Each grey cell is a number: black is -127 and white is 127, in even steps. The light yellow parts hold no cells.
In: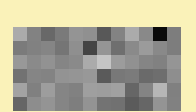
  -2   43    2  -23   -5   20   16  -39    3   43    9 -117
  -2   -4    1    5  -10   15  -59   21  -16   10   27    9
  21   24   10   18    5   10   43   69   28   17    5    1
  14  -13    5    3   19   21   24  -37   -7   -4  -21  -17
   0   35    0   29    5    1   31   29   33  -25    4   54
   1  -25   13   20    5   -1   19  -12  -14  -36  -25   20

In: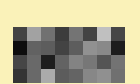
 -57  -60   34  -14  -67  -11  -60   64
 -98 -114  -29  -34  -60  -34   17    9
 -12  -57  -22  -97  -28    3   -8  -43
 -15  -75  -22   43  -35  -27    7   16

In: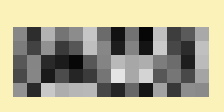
  41    7  -82   50  -11   12   70  -20 -109  -13 -121   63  -66  -37
  64   -3  -61   17  -69  -41   63    7  -98    3 -107   74  -56  -83
  59  -40    5  -86 -100 -120  -40    4   57   39   46   -2  -19  -97
  36  -54    6 -102  -51  -90  -68  -10  100   40   84  -40   -9  -54
  10   18  -86   72   45   54   56  -57  -90  -24 -106   35  -71   13

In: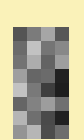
-40 -43  -4  38
  8 -20  66 -10
 30 -12  45 -28
-94  31 -25 -20
-97  66  -6 -65
-15 -26   2  29
-94  53 -16 -53
-18  20  54 -51

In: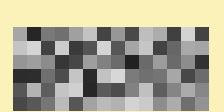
-60  38 -89  -6 -15  32  67 -59  23 -54  62  44 -63  83
 37  68  85 -61  76 -69 -43  84 -41  37  69 -61 -24  41
-77  21  30  12 -72 -56  30   1 -20 -94 -21  28 -21  13
-19 -83 -82 -16 -50  69 -85  66  87  -4 -15 -11  39 -55
  7 -41  51 -33  68  80 -88 -36 -51   2  64 -33   5  43
 19 -55 -39  -9  58 -41  35  58  49  83  74  13  44 -16

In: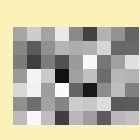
 -27   38   77   36  105   10  -60   50   18
 -22    7  -36   16   52   45   49   85  -23
  95   -3  -64   -3  -46   27  119   -8   32
  51   25  116   74 -109   33   64  -19   55
   1   88  114   30  122  -27 -102   13   61
 -35   16  -17   34    5   77   72   92  -37
  65   60  119   61  -65   56   30  -35   57
